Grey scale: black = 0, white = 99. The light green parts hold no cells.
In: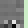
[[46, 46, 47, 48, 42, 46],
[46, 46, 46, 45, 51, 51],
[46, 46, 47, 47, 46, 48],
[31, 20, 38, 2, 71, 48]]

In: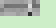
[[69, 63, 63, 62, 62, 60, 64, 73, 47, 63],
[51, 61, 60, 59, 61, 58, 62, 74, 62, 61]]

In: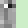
[[75, 62, 39, 69],
[59, 47, 63, 67],
[66, 49, 63, 64],
[60, 50, 50, 67]]

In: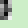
[[36, 6, 76],
[57, 26, 37],
[31, 41, 93]]

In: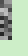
[[31, 59, 60],
[75, 70, 28],
[19, 30, 59],
[16, 32, 51],
[15, 50, 49]]

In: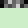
[[8, 31, 77, 39, 53, 32, 2]]

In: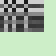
[[80, 10, 80, 10, 80, 80, 10, 80, 80, 80, 80],
[80, 11, 79, 11, 79, 79, 10, 80, 79, 79, 79],
[18, 72, 18, 71, 18, 18, 69, 22, 19, 19, 20],
[21, 72, 19, 70, 17, 18, 69, 21, 21, 22, 22]]

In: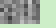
[[48, 58, 61, 45, 50, 64, 45, 76, 38, 51],
[29, 63, 33, 50, 54, 57, 45, 64, 49, 41],
[55, 46, 24, 51, 51, 65, 52, 59, 41, 41]]
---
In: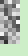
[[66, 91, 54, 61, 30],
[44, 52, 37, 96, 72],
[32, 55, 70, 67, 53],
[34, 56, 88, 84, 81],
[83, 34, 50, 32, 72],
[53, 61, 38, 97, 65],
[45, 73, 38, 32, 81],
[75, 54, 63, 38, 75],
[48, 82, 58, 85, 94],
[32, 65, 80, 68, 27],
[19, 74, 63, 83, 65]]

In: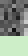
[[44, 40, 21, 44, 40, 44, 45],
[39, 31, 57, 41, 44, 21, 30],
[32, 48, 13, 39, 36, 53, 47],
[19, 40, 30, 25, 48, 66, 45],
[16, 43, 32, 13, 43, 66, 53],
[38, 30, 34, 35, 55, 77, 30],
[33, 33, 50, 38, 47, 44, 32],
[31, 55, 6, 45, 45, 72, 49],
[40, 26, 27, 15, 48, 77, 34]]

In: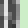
[[87, 27, 39, 72, 30],
[87, 29, 29, 52, 42],
[87, 29, 29, 52, 42],
[89, 45, 29, 53, 43],
[72, 41, 29, 55, 28],
[87, 27, 39, 72, 30],
[86, 26, 21, 75, 31]]

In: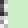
[[73, 22],
[92, 38],
[86, 30],
[49, 18],
[89, 79],
[99, 58],
[73, 92]]

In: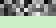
[[56, 69, 15, 43, 83, 15, 5, 72, 61, 67, 2, 25, 69, 5],
[24, 29, 64, 42, 61, 13, 66, 49, 86, 46, 68, 41, 39, 65],
[11, 34, 46, 85, 21, 90, 55, 42, 37, 31, 71, 41, 30, 37],
[15, 31, 20, 60, 71, 11, 46, 74, 92, 60, 55, 42, 43, 41]]

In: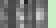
[[50, 29, 29, 36, 72, 13, 43, 29, 45, 40, 35, 36],
[43, 30, 30, 41, 59, 31, 39, 30, 49, 42, 38, 38],
[32, 29, 29, 53, 46, 30, 40, 31, 64, 60, 41, 45],
[39, 28, 28, 66, 61, 33, 46, 34, 79, 69, 47, 51],
[49, 30, 30, 58, 80, 40, 50, 33, 80, 67, 44, 51],
[37, 30, 30, 48, 54, 33, 39, 32, 55, 48, 42, 41],
[44, 28, 28, 47, 71, 40, 42, 32, 51, 45, 44, 39]]
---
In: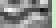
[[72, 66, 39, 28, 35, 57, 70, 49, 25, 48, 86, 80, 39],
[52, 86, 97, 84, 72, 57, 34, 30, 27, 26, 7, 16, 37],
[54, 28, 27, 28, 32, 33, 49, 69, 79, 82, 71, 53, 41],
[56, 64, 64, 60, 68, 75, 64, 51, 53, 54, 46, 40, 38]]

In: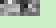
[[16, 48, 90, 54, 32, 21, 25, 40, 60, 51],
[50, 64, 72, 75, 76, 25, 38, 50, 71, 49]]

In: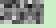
[[40, 37, 33, 20, 40, 69, 41, 84, 46, 58, 70],
[58, 52, 54, 62, 52, 50, 56, 34, 51, 41, 49],
[17, 47, 42, 84, 49, 25, 44, 64, 44, 35, 56]]

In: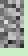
[[41, 38, 72, 59, 78, 52],
[44, 60, 75, 70, 30, 55],
[65, 45, 45, 57, 21, 74],
[48, 52, 67, 76, 40, 77],
[36, 30, 75, 67, 62, 43],
[53, 60, 14, 32, 50, 37]]

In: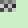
[[42, 61, 44, 61],
[27, 75, 35, 79]]

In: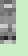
[[47, 39, 39, 54],
[50, 44, 42, 44],
[56, 57, 56, 58],
[80, 78, 51, 75],
[51, 46, 51, 50],
[57, 76, 77, 62]]

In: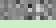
[[53, 43, 54, 49, 28, 60, 55, 48, 51, 55, 29, 59, 39, 48],
[50, 44, 53, 56, 51, 54, 51, 77, 49, 84, 69, 54, 43, 55],
[53, 38, 50, 57, 55, 63, 39, 25, 50, 80, 30, 45, 72, 50]]

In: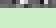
[[37, 39, 40, 18, 41, 92, 76, 40, 40, 37, 10, 81, 33, 44]]
